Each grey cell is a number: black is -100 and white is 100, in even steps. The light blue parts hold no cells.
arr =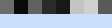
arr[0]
-15
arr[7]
-30
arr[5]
54

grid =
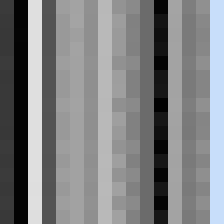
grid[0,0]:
-54
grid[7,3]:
-34
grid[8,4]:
20
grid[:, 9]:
[8, 1, 2, 1, 8, 1, 1, 8, 1, 1, 8, 1, 8, 1, 8, 1]
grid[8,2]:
75
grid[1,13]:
-4
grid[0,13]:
-1
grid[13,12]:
28
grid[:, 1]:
[-98, -98, -97, -98, -98, -98, -98, -98, -98, -98, -98, -98, -98, -98, -98, -98]
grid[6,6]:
12
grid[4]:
[-54, -98, 75, -34, 24, 27, 14, 44, 14, 8, -16, -98, 28, -2, 12]
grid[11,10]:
-16
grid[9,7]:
45
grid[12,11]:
-97
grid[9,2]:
75
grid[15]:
[-55, -98, 74, -35, 20, 27, 12, 45, 26, 1, -16, -83, 28, -4, 4]
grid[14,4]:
24
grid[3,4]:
20
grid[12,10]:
-16
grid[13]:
[-55, -98, 74, -35, 20, 27, 12, 45, 26, 1, -16, -83, 28, -4, 4]
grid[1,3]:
-35
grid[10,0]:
-54
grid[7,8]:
13
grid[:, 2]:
[75, 75, 75, 75, 75, 75, 75, 75, 75, 75, 75, 75, 75, 74, 75, 74]
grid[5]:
[-56, -98, 75, -35, 20, 27, 12, 45, 24, 1, -16, -84, 28, -4, 4]
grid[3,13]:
-4
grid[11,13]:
-4
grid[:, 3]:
[-34, -35, -35, -35, -34, -35, -35, -34, -35, -35, -34, -35, -34, -35, -34, -35]
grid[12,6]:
14
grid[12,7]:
44
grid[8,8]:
25

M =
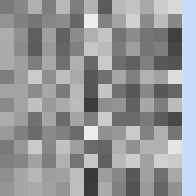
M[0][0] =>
-4
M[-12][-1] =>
-50
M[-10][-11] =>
-2
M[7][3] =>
20
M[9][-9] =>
0
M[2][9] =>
10
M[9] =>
[20, 1, -16, 8, 0, -17, 85, 14, 19, 58, 2, 37, -9]
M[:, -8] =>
[-2, -19, 10, 1, 37, 33, 44, 47, 29, -17, 24, -10, 49, 50]
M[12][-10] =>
24
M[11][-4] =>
61
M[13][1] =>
30
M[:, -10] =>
[-1, 5, 25, 21, 32, 11, 31, 20, 30, 8, 7, -1, 24, 26]
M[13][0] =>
18
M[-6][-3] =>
-4
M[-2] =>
[12, 31, 43, 24, 26, 49, -55, 23, 7, -31, 26, -13, 32]
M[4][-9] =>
-12
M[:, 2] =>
[37, -8, -26, -28, -2, 59, 9, 51, -11, -16, 58, 27, 43, 34]
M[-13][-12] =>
0
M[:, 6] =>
[40, 86, 38, 55, -18, -32, -33, -53, -1, 85, -16, 56, -55, -53]
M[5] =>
[-2, 23, 59, 11, 49, 33, -32, -12, 31, 0, 39, 26, 73]
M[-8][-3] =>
7
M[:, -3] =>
[32, 8, -9, -8, 0, 39, 7, 31, -4, 2, 40, 27, 26, 20]
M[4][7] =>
58
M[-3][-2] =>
63
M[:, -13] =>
[-4, 15, 35, 34, 33, -2, 29, 8, 35, 20, -4, 0, 12, 18]
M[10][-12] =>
19
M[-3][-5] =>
44
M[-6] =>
[35, 22, -11, 30, -17, 29, -1, 59, -15, -16, -4, -29, -43]
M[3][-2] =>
-1
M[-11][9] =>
24
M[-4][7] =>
-20
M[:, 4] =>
[44, 10, -23, -21, -12, 49, -4, 34, -17, 0, 51, 39, 26, 17]
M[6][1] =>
28

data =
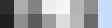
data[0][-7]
-64
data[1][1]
11
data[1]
[-75, 11, -29, 23, 73, 44, -16]
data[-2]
[-64, 36, 3, 87, 92, 41, 11]

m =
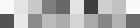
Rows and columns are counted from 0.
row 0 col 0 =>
95
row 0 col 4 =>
-19
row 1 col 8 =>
40
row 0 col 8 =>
51
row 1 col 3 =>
47
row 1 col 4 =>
36
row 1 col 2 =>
9

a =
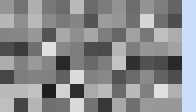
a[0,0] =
18
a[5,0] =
-45
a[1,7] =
22
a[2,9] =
26
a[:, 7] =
[-3, 22, -2, -42, -1, 7, 46, -57]
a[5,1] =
-2
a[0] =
[18, -10, 37, -6, -15, 46, -16, -3, 15, -15, 16, -1, -21]
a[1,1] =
11
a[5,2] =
2
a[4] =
[35, 1, 20, 5, -69, -2, -18, -1, 53, -62, -36, -42, -68]
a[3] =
[-40, -54, -12, 76, 7, -1, -40, -42, 42, -1, 18, 15, 27]
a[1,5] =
4
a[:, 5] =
[46, 4, 12, -1, -2, 72, -65, 70]
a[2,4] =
32
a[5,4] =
-24
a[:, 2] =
[37, 45, 19, -12, 20, 2, 51, 42]
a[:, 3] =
[-6, 8, -35, 76, 5, 1, -76, -13]
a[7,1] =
-46
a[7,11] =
19
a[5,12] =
-39

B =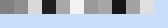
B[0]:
0
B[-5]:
21
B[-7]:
32
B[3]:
-74
